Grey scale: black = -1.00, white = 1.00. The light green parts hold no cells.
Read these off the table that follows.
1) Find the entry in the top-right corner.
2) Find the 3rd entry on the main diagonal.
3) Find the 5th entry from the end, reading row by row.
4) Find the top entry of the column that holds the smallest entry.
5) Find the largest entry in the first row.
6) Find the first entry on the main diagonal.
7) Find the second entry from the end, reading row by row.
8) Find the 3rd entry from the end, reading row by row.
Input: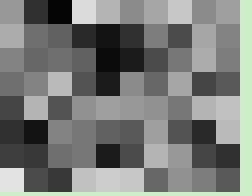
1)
0.25
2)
-0.13
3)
0.56
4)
-0.96
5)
0.72
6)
0.19
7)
-0.02
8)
0.14

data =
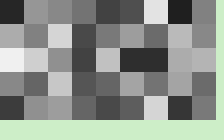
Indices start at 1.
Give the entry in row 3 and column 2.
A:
0.62
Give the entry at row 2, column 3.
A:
0.67
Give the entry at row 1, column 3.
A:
0.07
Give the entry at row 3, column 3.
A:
0.13
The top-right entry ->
0.01
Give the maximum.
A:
0.88
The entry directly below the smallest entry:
0.46
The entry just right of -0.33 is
-0.21
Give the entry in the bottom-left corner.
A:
-0.53
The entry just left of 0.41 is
0.35
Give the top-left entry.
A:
-0.70
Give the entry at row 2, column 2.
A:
0.01

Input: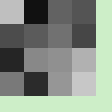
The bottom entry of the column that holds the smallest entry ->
-0.66
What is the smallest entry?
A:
-0.87
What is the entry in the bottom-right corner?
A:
0.56
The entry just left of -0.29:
-0.40

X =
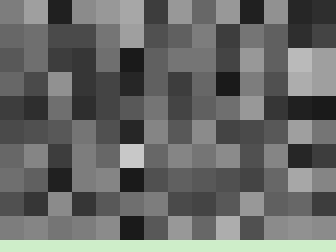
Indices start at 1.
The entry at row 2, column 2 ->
-0.13
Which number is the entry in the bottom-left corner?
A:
-0.02
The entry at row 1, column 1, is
-0.02
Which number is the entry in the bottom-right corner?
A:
0.09
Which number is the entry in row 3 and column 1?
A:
-0.31
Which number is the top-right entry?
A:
-0.64
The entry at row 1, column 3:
-0.75
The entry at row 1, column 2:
0.25
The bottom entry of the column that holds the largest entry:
-0.80
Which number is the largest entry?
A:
0.57
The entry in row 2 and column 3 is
-0.42
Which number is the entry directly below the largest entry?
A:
-0.80

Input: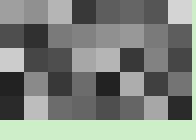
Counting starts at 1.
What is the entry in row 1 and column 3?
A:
0.42
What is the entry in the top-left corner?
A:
0.25
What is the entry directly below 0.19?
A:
-0.56
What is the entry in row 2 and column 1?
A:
-0.39
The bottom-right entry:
-0.67
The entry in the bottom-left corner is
-0.67
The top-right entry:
0.66
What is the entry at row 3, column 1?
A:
0.60
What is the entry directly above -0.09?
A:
-0.45
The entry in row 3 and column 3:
-0.39
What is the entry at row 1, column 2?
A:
0.13
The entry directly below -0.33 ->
-0.04

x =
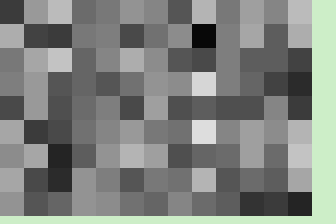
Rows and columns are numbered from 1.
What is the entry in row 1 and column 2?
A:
0.20
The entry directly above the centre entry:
0.15
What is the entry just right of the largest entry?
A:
0.04
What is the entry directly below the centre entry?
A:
-0.06
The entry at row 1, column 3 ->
0.47
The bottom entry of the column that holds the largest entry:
-0.16
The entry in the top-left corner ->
-0.54
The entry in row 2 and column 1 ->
0.36
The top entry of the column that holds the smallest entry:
0.41
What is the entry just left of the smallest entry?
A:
0.10
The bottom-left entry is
0.15
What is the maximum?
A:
0.73
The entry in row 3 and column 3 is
0.53
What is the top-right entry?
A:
0.47
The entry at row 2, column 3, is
-0.54
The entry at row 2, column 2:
-0.48
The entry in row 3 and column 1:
-0.06
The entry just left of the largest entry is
-0.11
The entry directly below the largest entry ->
-0.21
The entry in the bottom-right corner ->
-0.72
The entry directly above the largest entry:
-0.27
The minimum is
-0.94
